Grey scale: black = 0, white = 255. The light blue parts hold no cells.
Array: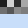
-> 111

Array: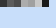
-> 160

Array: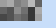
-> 185

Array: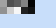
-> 3

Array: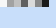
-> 218

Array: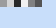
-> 129

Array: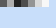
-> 148

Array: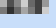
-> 104

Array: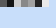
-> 161

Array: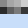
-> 42
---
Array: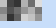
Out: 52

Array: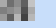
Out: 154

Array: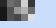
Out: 23

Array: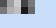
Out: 121

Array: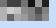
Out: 166

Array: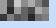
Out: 84

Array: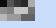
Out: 183

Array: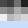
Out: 143

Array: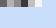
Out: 178
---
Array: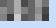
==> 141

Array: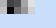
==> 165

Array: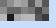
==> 71

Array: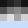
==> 136

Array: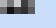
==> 62

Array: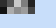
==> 126

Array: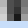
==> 51
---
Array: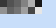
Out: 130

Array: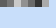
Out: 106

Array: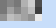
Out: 177

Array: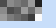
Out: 108

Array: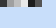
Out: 232

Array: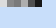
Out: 174

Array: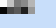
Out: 121

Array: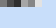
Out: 166

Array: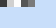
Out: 252

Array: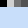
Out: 208
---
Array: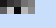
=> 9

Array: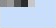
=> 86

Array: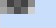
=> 79

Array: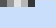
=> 225

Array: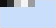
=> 199

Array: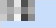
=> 243

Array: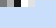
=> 23
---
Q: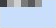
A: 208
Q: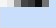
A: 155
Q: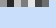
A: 198
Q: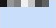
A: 126
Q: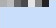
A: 105
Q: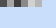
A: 63
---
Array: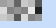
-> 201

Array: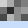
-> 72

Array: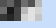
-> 55

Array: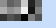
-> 51

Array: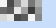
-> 215

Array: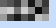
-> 155

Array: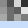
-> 168

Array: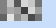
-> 100

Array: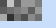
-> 168
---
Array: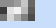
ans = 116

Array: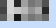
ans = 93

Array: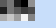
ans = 172

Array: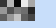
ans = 96

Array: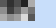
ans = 172

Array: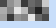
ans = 160
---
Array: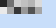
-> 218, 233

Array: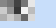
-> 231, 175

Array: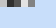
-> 130, 196

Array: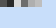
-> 190, 82

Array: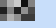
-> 130, 102

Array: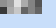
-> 84, 57

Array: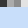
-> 227, 53

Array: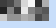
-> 174, 203
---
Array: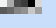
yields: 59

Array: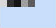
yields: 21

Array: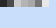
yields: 168

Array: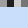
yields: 31

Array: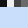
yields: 238

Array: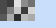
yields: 225

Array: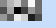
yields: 122

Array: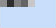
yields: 128
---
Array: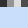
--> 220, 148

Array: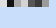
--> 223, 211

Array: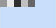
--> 232, 192

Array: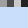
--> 201, 159

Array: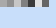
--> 225, 198

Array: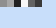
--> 247, 168

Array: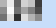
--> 249, 234

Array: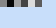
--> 219, 162

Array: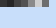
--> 207, 138
